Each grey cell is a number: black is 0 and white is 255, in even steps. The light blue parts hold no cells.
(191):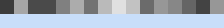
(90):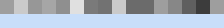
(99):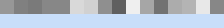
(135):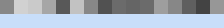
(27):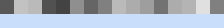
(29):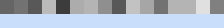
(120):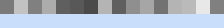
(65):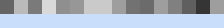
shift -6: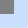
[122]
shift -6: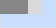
[129 129 211]

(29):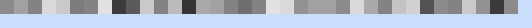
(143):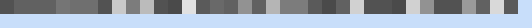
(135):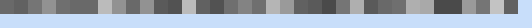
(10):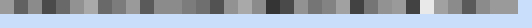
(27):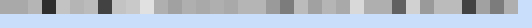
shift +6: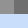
[152 117]
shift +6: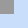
[160]
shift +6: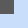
[96]

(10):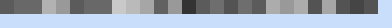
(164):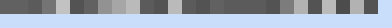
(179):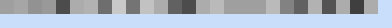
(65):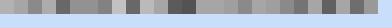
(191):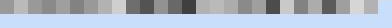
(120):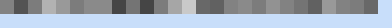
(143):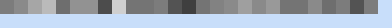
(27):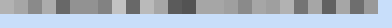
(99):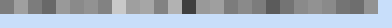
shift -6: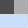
[ 70 166]
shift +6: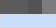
[ 97  97  89 130]
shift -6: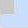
[195]
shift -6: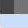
[ 63 110]
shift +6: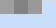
[165 136 159]
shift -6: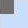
[104]

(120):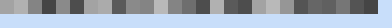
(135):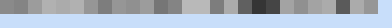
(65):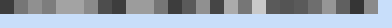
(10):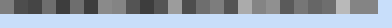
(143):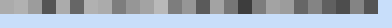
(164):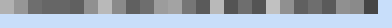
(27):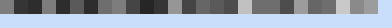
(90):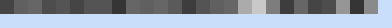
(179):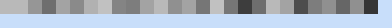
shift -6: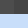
[71 63]
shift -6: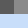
[ 84 132]
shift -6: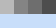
[179 126 104  71]

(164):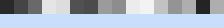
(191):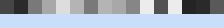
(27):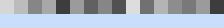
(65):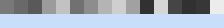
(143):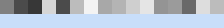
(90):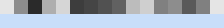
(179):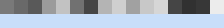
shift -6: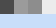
[ 69 149 135 230]
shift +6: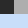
[ 48 180]
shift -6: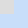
[215]
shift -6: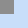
[135]
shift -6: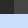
[36 63]
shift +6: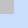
[200]

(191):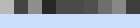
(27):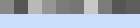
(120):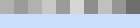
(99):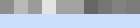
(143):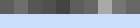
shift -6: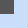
[80]
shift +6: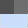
[ 86 116]
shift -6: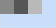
[130  80 179]
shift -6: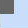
[96]

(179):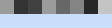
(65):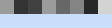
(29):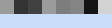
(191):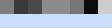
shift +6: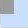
[161]
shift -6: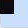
[6]
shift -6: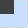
[59]
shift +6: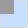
[161]
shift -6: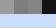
[149 119 126  14]
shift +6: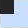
[45]
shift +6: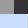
[161  57]

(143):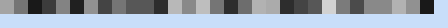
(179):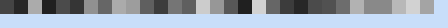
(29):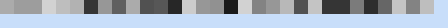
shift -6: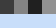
[ 54 125  26 139]
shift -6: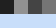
[ 26 139  62 111]
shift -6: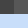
[62 81]
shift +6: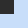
[51]
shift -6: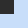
[39]
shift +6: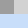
[163 216]

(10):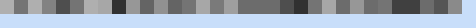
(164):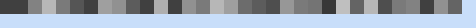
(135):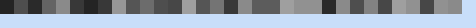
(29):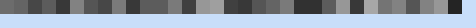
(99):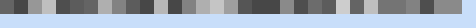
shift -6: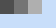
[ 72 110 169]
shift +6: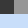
[ 62 157]
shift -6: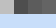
[185  72  86  94]
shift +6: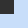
[55]
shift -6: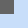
[94]

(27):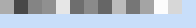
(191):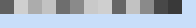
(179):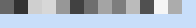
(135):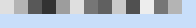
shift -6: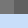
[112  90]
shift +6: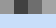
[157  71 116 170]

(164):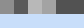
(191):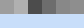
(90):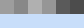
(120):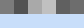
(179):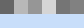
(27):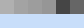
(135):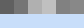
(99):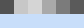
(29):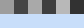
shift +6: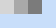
[219 175 129]
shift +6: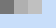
[123 182 198]
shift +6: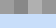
[163 142 182 156]
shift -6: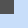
[76]
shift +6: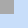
[175]
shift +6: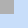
[182]
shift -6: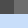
[ 70 103]

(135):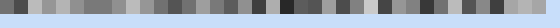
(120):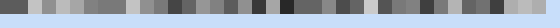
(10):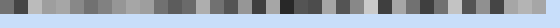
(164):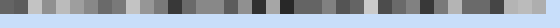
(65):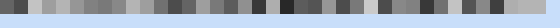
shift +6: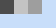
[ 82 201 164]
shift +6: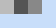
[193  90 142]
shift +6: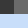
[ 62 112]

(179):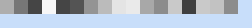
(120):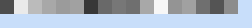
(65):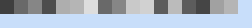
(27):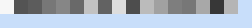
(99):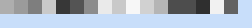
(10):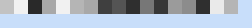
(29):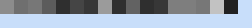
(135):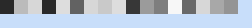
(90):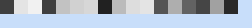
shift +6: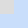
[227]
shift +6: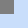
[132]

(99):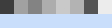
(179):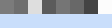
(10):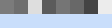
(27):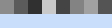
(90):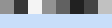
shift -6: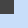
[62]
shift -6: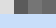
[216  85 111  98]
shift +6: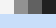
[250 152 103  39]

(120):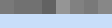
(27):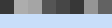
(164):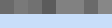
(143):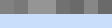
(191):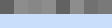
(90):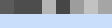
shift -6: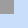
[151]
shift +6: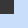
[61]
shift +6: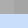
[179 171]

